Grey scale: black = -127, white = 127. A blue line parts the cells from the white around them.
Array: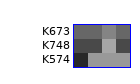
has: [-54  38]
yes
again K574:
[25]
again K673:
[-24]
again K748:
[-54]
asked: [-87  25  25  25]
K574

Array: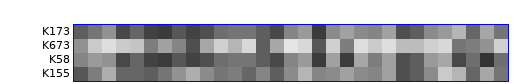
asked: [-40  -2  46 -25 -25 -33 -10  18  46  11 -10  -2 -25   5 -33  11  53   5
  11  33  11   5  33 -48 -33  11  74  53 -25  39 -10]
K155
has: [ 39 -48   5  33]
no
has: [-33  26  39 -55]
yes

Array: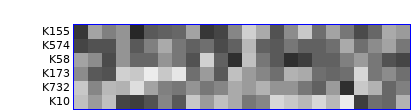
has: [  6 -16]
yes
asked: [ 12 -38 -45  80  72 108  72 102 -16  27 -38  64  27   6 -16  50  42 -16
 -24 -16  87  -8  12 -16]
K173
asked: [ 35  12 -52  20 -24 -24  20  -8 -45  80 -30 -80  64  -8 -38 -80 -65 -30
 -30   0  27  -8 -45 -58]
K58
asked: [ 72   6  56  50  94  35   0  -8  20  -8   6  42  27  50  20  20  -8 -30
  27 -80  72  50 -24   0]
K732

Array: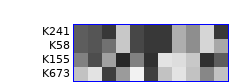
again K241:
[-71]
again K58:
[-71]
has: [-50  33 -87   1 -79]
yes
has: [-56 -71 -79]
no

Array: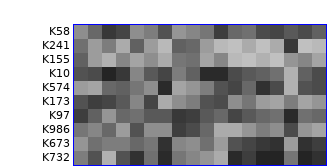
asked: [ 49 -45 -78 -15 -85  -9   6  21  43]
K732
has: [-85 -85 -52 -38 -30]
yes
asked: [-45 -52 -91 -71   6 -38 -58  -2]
K10

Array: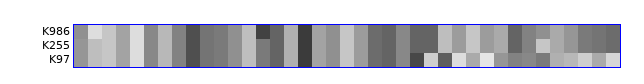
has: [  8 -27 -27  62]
yes
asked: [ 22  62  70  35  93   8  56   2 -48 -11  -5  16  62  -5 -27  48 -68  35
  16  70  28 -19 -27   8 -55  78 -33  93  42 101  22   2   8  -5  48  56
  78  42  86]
K97
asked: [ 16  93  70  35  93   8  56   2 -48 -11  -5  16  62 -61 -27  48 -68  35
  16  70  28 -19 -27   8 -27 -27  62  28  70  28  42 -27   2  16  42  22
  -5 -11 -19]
K986
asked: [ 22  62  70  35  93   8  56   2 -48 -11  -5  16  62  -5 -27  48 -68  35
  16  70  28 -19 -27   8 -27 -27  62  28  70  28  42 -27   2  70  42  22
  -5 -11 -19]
K255
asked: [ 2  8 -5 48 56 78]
K97

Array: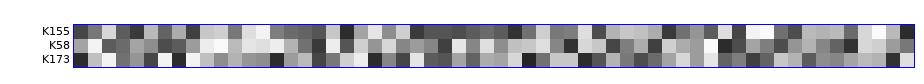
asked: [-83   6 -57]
K173
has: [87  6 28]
yes
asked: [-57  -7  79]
K173
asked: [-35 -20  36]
K58

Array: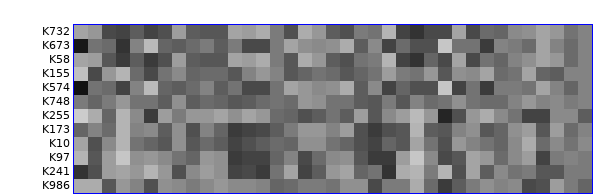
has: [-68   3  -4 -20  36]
yes
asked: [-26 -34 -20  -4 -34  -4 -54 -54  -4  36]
K673
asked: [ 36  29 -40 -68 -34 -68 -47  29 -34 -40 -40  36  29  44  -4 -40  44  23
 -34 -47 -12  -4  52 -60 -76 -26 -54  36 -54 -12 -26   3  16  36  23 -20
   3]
K58
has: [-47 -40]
yes
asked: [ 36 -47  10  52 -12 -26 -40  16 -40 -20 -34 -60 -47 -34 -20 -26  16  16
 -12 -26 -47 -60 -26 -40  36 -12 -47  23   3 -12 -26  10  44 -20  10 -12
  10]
K10
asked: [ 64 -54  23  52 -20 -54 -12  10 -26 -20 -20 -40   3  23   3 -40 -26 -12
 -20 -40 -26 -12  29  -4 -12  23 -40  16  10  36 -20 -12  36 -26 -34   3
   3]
K155

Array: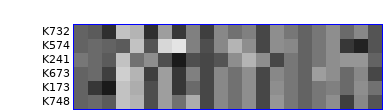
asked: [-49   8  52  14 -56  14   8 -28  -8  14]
K574
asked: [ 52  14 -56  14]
K574
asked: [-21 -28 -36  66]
K574

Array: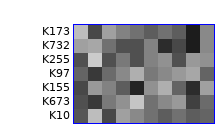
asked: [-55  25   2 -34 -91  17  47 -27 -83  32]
K155
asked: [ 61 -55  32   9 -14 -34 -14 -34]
K10

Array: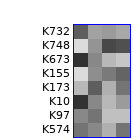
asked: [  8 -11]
K97
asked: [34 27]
K732
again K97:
[64]
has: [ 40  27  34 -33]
no

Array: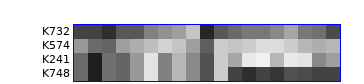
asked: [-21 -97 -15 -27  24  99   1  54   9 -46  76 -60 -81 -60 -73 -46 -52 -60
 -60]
K748
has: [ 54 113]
no
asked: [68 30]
K574
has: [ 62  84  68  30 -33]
yes
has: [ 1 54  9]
yes

